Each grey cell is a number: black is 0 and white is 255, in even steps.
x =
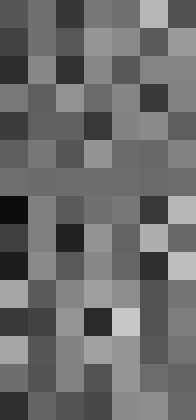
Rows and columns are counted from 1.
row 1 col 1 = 86
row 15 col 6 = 142
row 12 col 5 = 199
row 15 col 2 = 100
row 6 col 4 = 148
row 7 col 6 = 106
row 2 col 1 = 66
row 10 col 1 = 29
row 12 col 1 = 58
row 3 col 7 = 132
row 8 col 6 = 56
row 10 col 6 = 47
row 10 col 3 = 89
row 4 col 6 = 58
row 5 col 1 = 60
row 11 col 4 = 159
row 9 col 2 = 127
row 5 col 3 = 98
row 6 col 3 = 85
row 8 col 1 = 12
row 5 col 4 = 56
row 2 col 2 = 112
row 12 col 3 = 149
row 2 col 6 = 90
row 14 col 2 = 83
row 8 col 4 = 112
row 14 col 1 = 110
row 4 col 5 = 133
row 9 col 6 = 174
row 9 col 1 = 64
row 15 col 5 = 138
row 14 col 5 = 150
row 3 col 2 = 136
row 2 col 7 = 155

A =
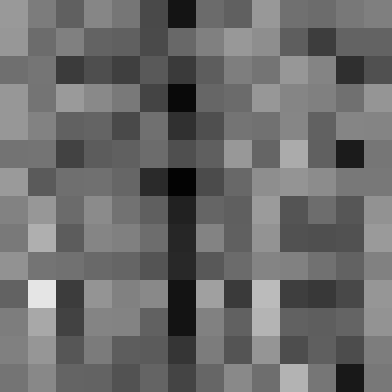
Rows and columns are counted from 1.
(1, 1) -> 153
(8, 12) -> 109
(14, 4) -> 99
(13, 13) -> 76
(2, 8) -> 128
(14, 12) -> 118
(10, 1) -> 146
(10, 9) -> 107
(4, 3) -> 154
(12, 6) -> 97
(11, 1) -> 98
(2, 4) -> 99
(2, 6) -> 74
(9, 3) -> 92
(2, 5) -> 96
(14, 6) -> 100
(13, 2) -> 150
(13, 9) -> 84
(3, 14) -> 80
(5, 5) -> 73
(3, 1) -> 111
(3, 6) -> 89
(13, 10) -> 149
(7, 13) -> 120
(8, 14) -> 146
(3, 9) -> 126
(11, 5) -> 129
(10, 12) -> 113
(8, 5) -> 114
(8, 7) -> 33
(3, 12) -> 132
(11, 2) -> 229
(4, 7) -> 9
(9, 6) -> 109
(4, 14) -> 149
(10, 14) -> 129

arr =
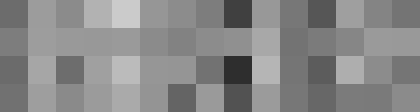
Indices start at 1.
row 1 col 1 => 108
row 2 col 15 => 153
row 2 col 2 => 157
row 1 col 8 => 125
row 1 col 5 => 203
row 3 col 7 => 149
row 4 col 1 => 113
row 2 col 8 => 140
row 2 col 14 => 154
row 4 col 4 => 155
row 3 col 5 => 187
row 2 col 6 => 139
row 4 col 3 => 138
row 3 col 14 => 140
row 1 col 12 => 86
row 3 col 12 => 92
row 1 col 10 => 152
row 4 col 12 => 103
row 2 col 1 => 125

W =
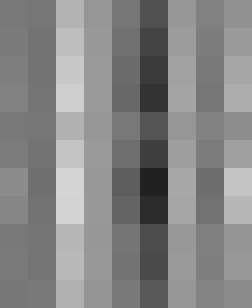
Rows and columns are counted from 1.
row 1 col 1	120
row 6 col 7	158
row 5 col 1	120
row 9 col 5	117
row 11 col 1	119
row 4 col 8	118
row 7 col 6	33
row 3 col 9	166
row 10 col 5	115
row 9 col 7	152
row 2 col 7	156
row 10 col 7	154
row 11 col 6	89
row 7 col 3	213
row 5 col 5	120
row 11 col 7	150
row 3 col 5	108
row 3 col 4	154
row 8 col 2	115
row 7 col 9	196
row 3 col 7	161
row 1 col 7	151
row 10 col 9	152
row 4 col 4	154
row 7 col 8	110
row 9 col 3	182
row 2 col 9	155
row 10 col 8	127
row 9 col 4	151
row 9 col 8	128

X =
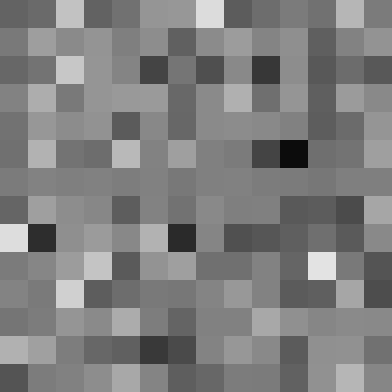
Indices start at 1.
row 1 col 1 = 99
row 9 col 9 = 80
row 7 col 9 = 129
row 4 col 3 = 121
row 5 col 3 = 140
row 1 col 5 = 113
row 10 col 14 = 84
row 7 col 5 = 125
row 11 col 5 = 109
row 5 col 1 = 114
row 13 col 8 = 131
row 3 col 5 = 132
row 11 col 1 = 131
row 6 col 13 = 115
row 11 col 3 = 208
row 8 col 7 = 114
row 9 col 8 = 133
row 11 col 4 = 93
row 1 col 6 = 149
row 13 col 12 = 144
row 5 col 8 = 138
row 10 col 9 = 112
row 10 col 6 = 147
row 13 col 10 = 137
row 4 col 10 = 111
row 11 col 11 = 91
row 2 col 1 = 121
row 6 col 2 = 178
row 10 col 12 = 227
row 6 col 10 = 68
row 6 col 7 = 159
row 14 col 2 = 124
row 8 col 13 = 75
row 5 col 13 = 107
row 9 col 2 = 45
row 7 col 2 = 130

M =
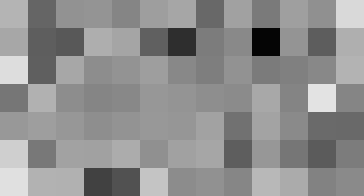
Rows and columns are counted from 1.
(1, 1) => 180
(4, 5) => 136
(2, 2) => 94
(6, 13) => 124
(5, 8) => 162
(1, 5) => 133
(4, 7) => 148
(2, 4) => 174
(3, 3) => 167
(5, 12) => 106
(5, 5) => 147
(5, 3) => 151
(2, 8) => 124
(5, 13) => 105
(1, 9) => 161
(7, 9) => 134
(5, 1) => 152
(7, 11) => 171
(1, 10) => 122
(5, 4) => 142
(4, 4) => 133
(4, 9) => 139
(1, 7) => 166
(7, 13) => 138
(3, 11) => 128
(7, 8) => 145
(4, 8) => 142

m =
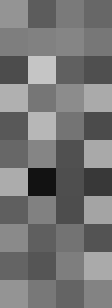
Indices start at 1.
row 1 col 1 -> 148
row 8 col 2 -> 129
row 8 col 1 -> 95
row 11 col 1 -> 148
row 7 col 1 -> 172
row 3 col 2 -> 197
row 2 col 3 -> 133
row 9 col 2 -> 95
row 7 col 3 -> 78
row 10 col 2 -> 85
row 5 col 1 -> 88
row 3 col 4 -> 79
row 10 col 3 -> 126

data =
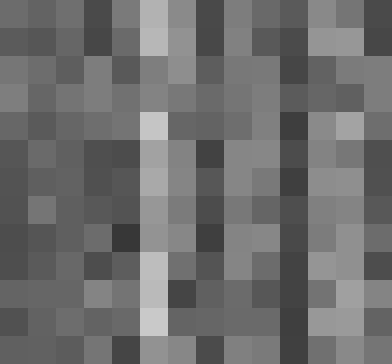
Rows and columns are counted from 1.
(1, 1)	108
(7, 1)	83
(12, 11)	63
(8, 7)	123
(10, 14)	77
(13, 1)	96
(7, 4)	80
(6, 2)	106
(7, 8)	87
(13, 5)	69
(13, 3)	92
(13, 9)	128
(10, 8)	84
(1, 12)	137
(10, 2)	90
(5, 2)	90
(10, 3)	104
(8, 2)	117
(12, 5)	105
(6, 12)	131
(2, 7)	146
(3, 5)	89
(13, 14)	117
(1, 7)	138
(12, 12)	152
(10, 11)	67
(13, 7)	135
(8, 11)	78
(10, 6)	189
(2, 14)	71
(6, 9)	134
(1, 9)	125
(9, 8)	63
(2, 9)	129
